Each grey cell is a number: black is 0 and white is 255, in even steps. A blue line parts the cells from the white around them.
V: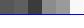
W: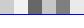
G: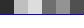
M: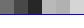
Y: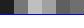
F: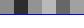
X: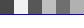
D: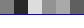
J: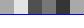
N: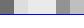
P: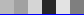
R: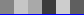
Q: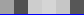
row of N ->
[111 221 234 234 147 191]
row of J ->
[169 227  80 119  53 169]
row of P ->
[185 161 213  39 227 127]
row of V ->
[ 87  95  59 140 154 248]

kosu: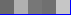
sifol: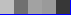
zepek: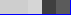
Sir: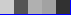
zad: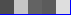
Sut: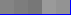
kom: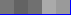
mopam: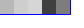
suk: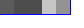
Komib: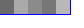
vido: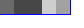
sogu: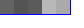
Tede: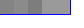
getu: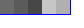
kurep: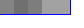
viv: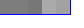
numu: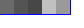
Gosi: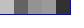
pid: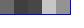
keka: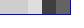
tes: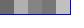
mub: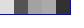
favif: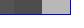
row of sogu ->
[ 99  84  91 184 170]
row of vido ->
[106  71  71 206 162]

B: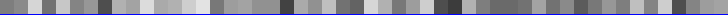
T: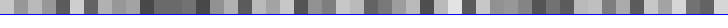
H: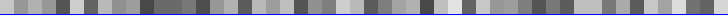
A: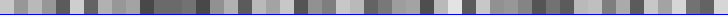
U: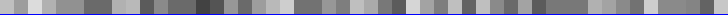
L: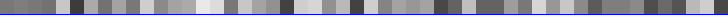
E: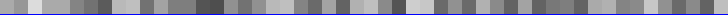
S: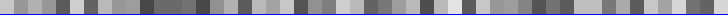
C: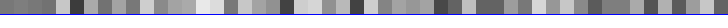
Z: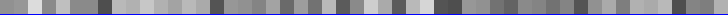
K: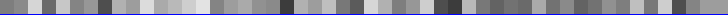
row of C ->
[120 126 120 114 199  60 170 114 163 120 206 138 163 170 233 220 120 199
 163 145  66 206 214 145 185  66 206 132 163 151 163  72  99 191  99  99
 157 120 214 151 199 138  91 126 126 170  84 177  91 157 199  99]
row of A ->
[199 151 185 151  91 206  99 177 151 163  72 106 106 114  72 145 177  91
 185 163 199  84 145 126 199 185  99 120 157 163  78 185 227  91 199 145
 151 132  84 114  91 185 191 126 170  91 199 163 214 114  99 214]
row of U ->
[191 157 220 177 145 145 106 106 177 185  91 138 106 106  66  84 151 106
 157 185 206 114 114 151 126 191 170 120  91 214 163 126 191  99 191 138
 106 163  91 120 120 120 177 163 138 114 206 138 138 132  99 199]
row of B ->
[126 138 214 114 199 132 151  78 177 163 220 170 177 206 227 120 157 163
 145 145  66 170 145 191 114  99 214 177 120 157 206  78  60 177 126 106
 106 114 163 114 138  91 120 151 126 191 132 206  78 132 157 163]

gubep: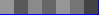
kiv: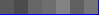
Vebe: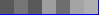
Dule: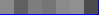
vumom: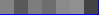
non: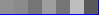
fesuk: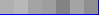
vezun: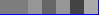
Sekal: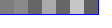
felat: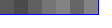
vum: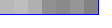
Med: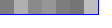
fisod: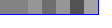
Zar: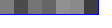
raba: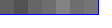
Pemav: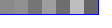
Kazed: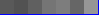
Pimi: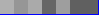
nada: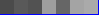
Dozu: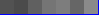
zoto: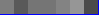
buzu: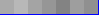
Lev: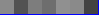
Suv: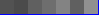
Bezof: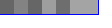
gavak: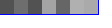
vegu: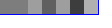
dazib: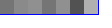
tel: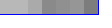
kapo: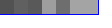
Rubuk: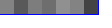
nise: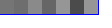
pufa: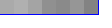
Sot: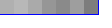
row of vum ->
[184 190 176 144 138 150 131]
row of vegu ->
[125 125 158  96 158  61 176]
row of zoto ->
[125  89 117 117 131 150  75]
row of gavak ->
[ 82 110  82 164 102 176 170]
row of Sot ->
[176 184 170 150 138 158 125]

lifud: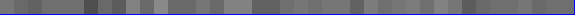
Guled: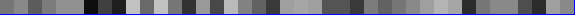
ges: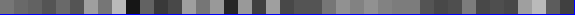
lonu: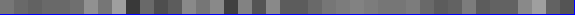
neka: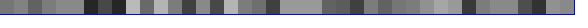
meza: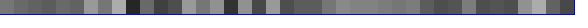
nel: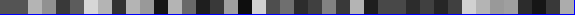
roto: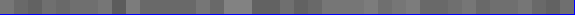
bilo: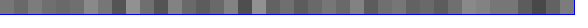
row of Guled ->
[118 137  92 124 145 145  14  64  30 194 105 194 118  50 153  72 186 130
  98  57 159 166 159  84  84  57 124  98 118 137 159 180 166  44 118 137
 137  78  44 159 137]
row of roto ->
[118 105  98 111 105 111 111 118  92 124 105 105 105 105 118 105 130 130
  98  98 111  98 105 118 118 118 124 111 118 124 105 105 111 118 105 111
 111 118 105  98 111]
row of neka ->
[118 130  98 124 137 137  38  72  38 186 105 180 124  64 137  72 180 124
 111  64 153 153 153  98  92  64 124  98 118 124 145 166 153  57 124 137
 137  78  50 145 137]
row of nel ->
[ 84  84 180 145  57  92 215 180  50 180 153  22 180 105  30  57 159  14
 209  78 111  44  64 130  57 180  30  72  72  44  64  38  64 209 180 153
 159  44  22  57 172]

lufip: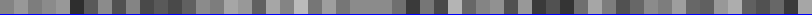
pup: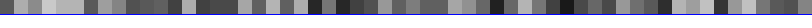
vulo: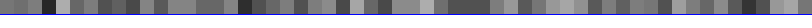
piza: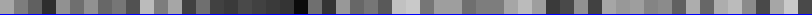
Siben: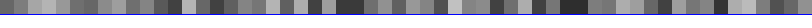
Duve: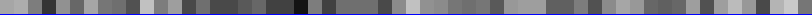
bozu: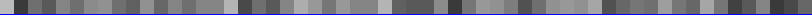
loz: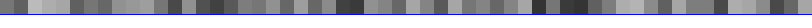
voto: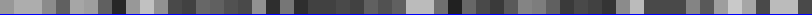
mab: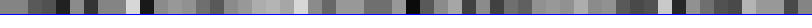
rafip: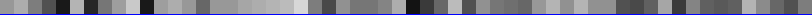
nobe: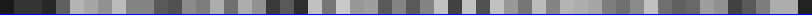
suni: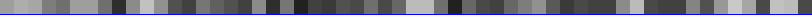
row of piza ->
[166 125  96  46 145 111 145 103 118  81 187 125 166  65 111  65  58  73
  65  58  52  11 111  52 152 103 118  89 193 201 118 158 158 111 125 125
 166 187 158  58  73 145  65 166 152 158 132 139  96 173 103 173 187 139
  73 166 201  73]
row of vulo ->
[118 111 125  39 173 103 125  81  96  73 132  89 132 132 103 103 132  46
  81 103 125  81 125 139  73 166 103  73 139 139 173 111  81  81  81 125
 152  89 118 152 166 145  89 125  96 125 118  81 158 125 103 139  89  52
  81 152 166 118]
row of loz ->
[118  96 187 173 166  96 118 103 145 152 158 118  73 145  81  65  89 125
 118 145 103 158 103 139  65  58 145 132 103 166 132  89 166 118 132 103
 132 166  52 118  58  52  96 125 173 180 139  96 166 125 125  73 173 166
 139  73 103 166]
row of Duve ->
[166 173 125  52 145 103 166 118 111  81 193 125 158  73 111  73  73  89
 103  65  65  19 125  65 111 111 111  73 139 193 145 139 118 111 118  89
 152 158 158  96  96 125  81 139 166 152 103  96 103 158  81 158 187 152
  73 180 201 118]
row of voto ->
[152 173 173 139  96 166 158  96  39 152 193 145  73  65 103  96  81  73
 145  46 118  46  65  65  73  65  96  81  96 187 187 111  33 103  73  58
  89 132 125  96  58  73  65  52 139 187  73  73  73 132  89 158 201 166
  73 187 187  73]

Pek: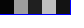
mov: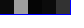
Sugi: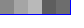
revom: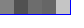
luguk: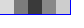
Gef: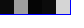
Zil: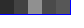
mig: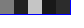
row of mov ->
[ 11 158   5  11  50]
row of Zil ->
[ 44  66 144  74  87]
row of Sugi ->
[136 165 185  94 109]
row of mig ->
[124  32 197  25  44]
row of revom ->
[130  81 109 102 197]
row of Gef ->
[ 11 158   5  11 213]

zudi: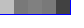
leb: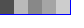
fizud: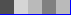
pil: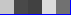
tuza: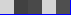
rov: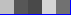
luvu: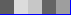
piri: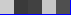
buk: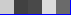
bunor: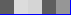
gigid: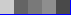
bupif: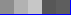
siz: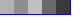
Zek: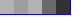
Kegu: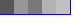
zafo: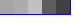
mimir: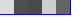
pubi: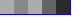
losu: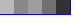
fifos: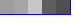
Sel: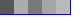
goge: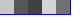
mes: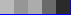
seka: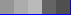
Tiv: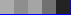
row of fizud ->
[ 79 213 186 128 186]
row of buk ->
[205  65  73 220 106]
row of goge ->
[199  87  65 213 113]

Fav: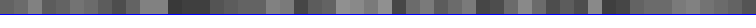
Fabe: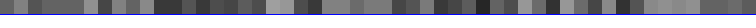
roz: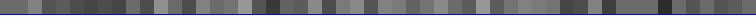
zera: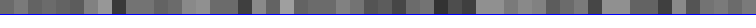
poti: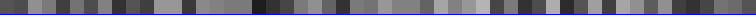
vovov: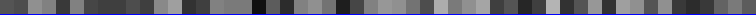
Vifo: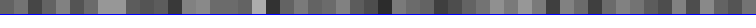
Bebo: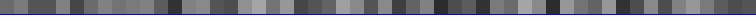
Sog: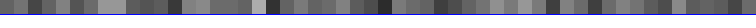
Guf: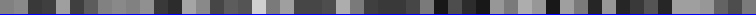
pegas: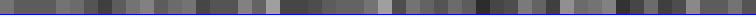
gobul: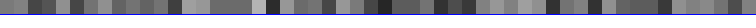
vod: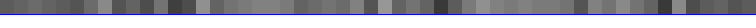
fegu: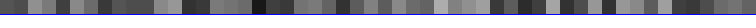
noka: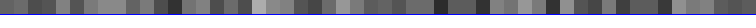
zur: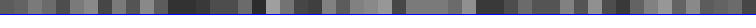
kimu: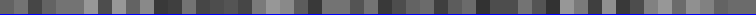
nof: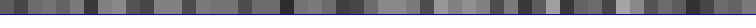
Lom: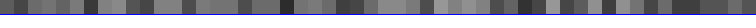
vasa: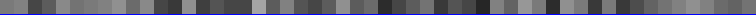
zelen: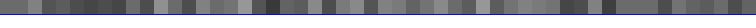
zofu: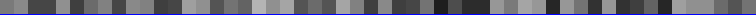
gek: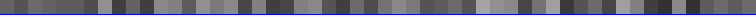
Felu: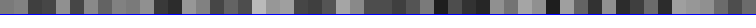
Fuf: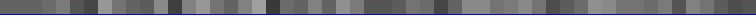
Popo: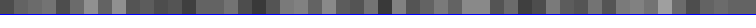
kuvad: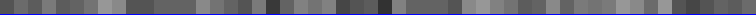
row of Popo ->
[ 77  99 107 115  77 107 144  99 144  84  92  77  84  63  99  99 115  77
  57  84 122 129  99 137  92  84 115  57 129  84  99 122  99 137 137  84
 107  63  77 122  92  84 115  84 122 129 115 159 107  77  99 107  99  99]
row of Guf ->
[129 137  57  63 159  63  92 129 137 129 144  57  44 165 137  70  92  84
 208 122 159  70  70  77 173 122  63  57  57  70 122  24  77  44  24 151
 122 173 151  24 159 122  38 151  38  57  84  38 159 159 151  99  77 122]
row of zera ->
[107 122  99 107  99  92 129 151  57 115 115  99 107 137 144 107 107  63
 137  99 159  99 107 107 129 115  84  92  70 107 115  50  77  63 144 144
 122 137 129  92 107 122  70 144 144  99  99  63 137  84 115 122 107 122]
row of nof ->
[ 92  70 107 115  99 122  57 129 137  84  70 129 129  77 122 115 115  77
 107 107  44 115 122 107  63  70 107 137 137 122  77 151 129 144 129  77
 122  57  92 159  57  99 107  70 165 137  84 107  92  50  70 107  99 122]
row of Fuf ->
[ 99  99  99 107 122  84  70 151 115  99  92 137  63 129 151 115  99 129
 159  57 107  99 129  99 144 122  84  84  92 115 107  70  99 137 137 115
 122 137 115  77  92 107 144 137 115 115 107 122  84 129 115  92  77  84]

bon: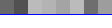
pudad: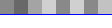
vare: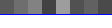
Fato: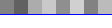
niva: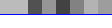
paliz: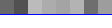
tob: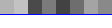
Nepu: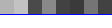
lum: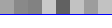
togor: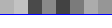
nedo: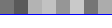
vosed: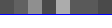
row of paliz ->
[104  81 187 172 164 179 110 157]
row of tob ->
[179 194  74 123  66 110 164 137]
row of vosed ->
[ 81  97 143  74 172  89  89  74]
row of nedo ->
[117  89 179 194 150 201 117 172]

